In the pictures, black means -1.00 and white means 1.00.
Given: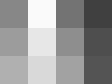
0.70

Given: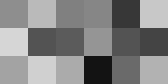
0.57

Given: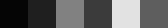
-0.26

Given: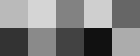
0.46

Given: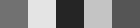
-0.11

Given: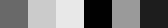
0.21

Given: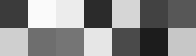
0.80

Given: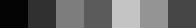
-0.02
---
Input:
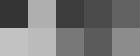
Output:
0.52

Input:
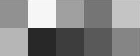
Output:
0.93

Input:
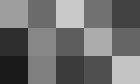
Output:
0.58

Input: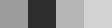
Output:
0.65

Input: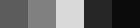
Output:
0.70

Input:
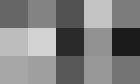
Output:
0.65

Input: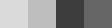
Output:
0.71

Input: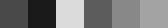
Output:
0.72
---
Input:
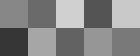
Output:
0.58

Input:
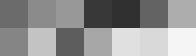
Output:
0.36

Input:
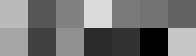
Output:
-0.22

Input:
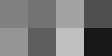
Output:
-0.38

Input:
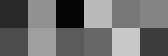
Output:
0.04

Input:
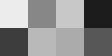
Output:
-0.78

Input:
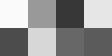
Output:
0.80
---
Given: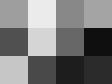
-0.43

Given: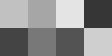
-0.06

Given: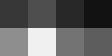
0.88

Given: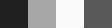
0.31

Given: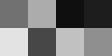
-0.44

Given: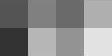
0.43

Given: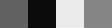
-0.91

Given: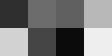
-0.46

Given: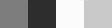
-0.65

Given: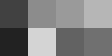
0.66
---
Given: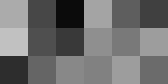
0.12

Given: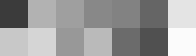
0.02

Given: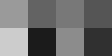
-0.22

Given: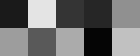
-0.59

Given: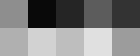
-0.71

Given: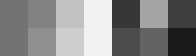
-0.57

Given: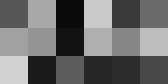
0.37

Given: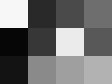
-0.57

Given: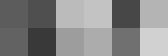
0.53
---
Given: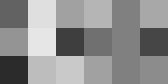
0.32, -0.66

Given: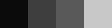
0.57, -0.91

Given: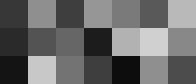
0.45, -0.84

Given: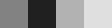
0.75, 0.02

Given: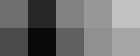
0.52, -0.42

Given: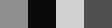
-0.37, 0.12

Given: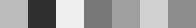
0.10, 0.47

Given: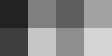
0.27, -0.51
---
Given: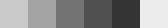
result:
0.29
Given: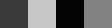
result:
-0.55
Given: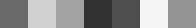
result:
0.27
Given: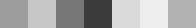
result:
0.55
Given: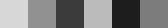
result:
0.14
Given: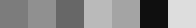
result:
0.29
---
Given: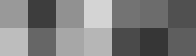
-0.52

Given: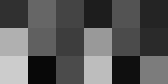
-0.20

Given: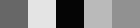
0.79

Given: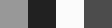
-0.74

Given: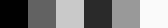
-0.23

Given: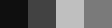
-0.48

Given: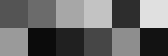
-0.16

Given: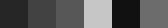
-0.48
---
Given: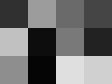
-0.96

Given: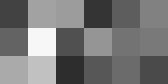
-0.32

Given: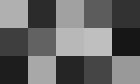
-0.71

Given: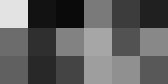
0.24

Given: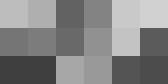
0.20

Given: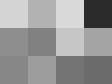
0.23
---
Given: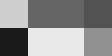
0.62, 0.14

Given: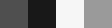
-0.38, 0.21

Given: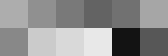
0.36, -0.32

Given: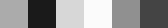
0.34, -0.47

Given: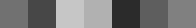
-0.11, 0.00

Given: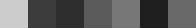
0.60, -0.18

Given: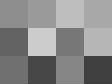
0.11, -0.50

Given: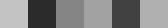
0.53, 0.38
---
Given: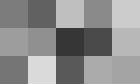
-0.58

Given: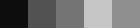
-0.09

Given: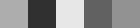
0.81

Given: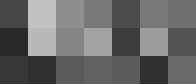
0.28

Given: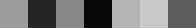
-0.94

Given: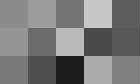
0.46

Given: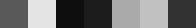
-0.78

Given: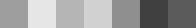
0.64
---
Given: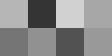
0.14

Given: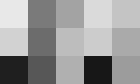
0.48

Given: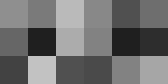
0.02

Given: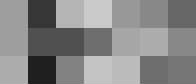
0.30

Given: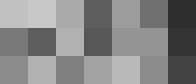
0.16

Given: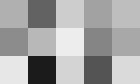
0.86
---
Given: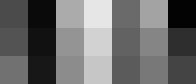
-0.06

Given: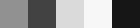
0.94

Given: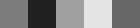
0.79

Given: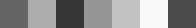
0.96

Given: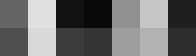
0.40

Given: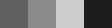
0.61

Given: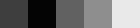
0.11

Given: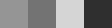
0.67

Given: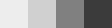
0.00
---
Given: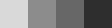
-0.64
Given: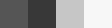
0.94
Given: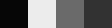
-0.61
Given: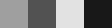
-0.81
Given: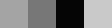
0.58
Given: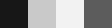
-0.28
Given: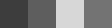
-0.10
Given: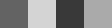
0.33
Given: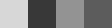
-0.28
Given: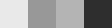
-0.64
